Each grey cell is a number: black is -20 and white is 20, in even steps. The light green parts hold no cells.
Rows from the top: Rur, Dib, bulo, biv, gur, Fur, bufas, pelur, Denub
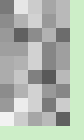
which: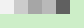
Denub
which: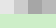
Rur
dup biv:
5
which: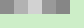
bufas
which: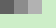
bulo

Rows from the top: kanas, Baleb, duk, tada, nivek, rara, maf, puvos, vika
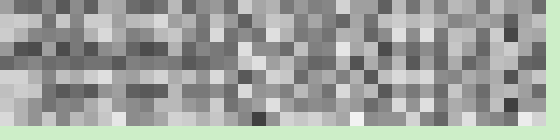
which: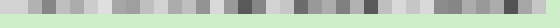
rara
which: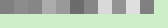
puvos
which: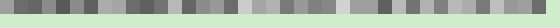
kanas
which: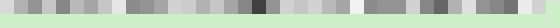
vika
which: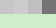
Baleb

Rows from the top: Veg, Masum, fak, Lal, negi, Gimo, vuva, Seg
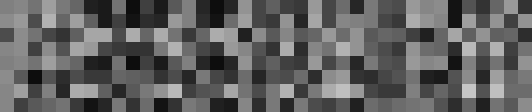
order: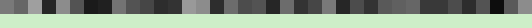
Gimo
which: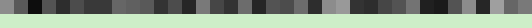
Gimo

